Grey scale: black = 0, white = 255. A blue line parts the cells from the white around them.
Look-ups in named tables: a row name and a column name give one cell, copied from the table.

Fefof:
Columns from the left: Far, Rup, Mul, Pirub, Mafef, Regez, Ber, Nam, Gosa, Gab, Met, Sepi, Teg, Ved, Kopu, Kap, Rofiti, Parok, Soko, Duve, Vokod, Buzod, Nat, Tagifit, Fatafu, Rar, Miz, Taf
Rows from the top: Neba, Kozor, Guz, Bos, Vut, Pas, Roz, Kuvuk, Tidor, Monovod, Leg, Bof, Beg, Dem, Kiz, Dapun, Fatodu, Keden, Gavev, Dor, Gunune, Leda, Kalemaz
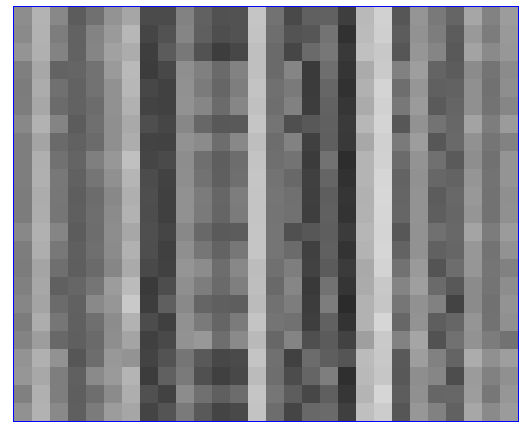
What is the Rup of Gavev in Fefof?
157
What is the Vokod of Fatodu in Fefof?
198
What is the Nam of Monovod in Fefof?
76
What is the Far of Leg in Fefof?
124
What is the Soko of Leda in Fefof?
54
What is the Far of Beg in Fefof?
136
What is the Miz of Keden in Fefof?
114
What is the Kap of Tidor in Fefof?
115
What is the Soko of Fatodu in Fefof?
43
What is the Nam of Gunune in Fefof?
60
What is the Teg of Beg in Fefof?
92
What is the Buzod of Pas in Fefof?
120
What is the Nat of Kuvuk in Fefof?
157
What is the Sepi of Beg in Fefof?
90
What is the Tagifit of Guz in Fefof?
133
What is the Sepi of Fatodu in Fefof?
95
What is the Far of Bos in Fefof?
127
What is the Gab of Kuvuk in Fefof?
146
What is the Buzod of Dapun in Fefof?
132

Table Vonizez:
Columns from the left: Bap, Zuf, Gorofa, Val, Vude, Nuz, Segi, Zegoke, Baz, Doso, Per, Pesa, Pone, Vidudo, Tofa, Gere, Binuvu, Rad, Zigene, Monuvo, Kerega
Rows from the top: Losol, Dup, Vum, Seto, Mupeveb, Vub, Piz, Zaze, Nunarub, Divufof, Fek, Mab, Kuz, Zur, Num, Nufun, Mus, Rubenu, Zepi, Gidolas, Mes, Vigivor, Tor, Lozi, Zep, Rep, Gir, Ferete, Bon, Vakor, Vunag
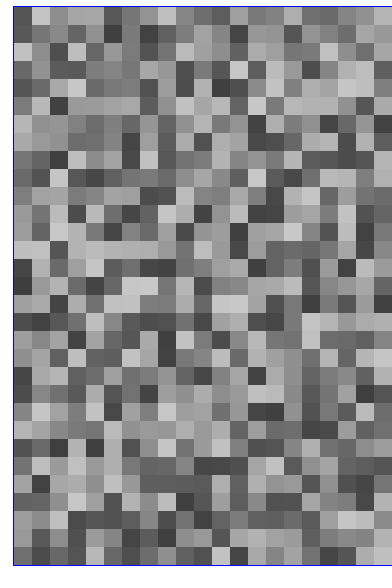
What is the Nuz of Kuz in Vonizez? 69
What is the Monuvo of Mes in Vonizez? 97
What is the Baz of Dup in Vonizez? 96
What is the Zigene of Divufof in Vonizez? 181
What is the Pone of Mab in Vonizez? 187
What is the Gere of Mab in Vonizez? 157
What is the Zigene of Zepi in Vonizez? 106
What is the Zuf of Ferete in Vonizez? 101
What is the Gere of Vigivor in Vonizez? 137
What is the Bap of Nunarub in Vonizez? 118
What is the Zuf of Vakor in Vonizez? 89
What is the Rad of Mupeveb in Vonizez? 164
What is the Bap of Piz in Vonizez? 182
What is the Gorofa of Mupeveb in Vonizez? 169
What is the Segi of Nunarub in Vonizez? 73
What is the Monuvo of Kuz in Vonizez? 66
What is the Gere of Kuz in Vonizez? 200
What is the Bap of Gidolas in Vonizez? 143
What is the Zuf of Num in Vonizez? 177

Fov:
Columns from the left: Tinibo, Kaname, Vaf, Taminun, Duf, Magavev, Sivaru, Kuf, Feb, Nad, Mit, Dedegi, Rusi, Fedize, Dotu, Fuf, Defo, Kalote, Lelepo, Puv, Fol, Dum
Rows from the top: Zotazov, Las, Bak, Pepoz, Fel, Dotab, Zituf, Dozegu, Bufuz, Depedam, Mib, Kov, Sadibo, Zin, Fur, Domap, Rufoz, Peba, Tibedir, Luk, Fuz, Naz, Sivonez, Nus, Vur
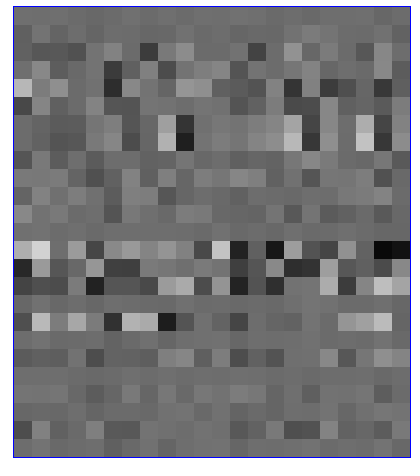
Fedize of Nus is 98
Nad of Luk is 134
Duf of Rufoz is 103
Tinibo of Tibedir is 109
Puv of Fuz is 110
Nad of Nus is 109
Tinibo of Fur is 40
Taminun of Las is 109
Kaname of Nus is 129
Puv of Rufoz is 107

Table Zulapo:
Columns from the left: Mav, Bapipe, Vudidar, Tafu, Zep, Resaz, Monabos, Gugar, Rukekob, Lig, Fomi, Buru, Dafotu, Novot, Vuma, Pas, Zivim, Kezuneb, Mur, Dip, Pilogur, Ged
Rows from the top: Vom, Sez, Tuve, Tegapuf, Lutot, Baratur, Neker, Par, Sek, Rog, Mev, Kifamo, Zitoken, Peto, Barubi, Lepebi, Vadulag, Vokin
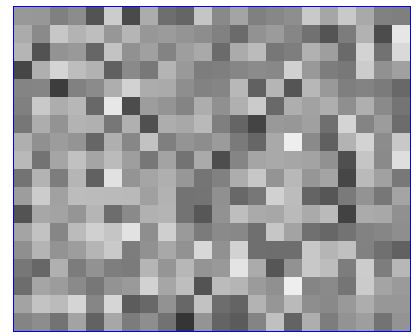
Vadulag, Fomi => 194
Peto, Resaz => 201
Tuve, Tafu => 153
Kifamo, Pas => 186
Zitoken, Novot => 111
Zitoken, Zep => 208
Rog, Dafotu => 173
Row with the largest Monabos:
Zitoken

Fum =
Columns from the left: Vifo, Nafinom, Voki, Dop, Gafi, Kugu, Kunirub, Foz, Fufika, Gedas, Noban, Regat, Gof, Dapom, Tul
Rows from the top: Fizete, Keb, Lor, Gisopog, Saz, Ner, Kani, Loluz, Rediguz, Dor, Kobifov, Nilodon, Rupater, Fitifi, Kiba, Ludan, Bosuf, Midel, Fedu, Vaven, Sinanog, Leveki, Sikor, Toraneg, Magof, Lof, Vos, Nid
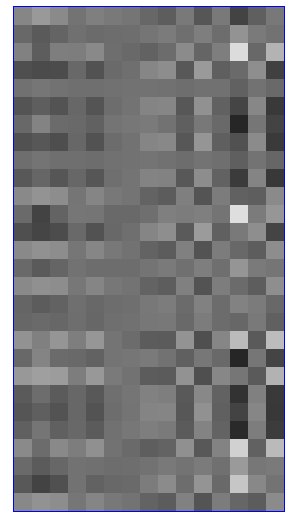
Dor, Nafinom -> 102
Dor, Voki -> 86
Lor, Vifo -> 129
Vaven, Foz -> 122
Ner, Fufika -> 134
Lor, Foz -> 98
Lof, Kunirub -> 110
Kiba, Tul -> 117
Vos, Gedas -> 109
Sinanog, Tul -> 178
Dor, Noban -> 141
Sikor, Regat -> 96
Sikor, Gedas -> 87
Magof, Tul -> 186
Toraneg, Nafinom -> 117
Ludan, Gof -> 107
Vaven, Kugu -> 116
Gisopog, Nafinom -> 75
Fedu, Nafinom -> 128

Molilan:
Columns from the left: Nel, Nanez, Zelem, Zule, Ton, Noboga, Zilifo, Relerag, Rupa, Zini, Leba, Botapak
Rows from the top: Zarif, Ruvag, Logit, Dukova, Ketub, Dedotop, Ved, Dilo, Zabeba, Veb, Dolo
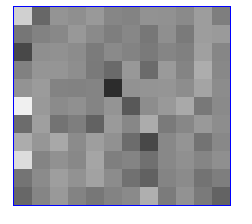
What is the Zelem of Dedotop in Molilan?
139
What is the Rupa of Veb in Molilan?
132
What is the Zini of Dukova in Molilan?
132
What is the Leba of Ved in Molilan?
153
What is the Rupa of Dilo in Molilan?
136
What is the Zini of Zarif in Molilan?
138
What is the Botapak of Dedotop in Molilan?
138
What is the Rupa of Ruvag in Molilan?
143
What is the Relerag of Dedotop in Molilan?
141
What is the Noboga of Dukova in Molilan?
106
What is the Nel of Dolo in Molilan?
103
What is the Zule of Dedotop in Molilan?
144
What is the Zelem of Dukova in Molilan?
149
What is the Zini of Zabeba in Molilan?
144
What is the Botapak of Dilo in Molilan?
136
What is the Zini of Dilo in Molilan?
148
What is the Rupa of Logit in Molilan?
133

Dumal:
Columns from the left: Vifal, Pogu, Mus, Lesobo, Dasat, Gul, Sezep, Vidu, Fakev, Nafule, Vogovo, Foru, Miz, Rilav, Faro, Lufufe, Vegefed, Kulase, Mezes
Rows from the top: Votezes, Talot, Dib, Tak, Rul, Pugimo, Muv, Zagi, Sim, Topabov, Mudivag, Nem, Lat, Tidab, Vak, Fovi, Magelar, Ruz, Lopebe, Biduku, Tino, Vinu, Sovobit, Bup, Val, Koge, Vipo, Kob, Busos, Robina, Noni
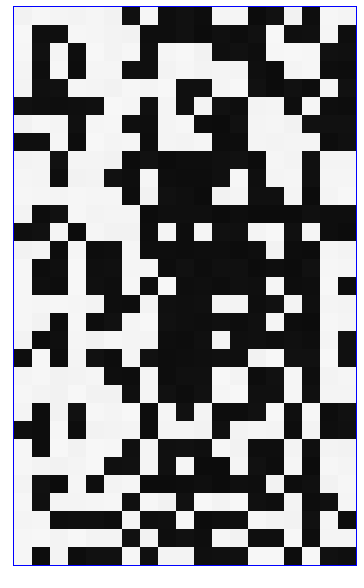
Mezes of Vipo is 246
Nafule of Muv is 246
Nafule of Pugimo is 16
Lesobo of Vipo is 245
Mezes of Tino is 245
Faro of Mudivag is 16
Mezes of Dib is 16
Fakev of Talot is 14
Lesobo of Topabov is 242
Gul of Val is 246
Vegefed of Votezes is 14
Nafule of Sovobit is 17
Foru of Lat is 17
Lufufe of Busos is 242
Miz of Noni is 16
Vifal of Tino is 244

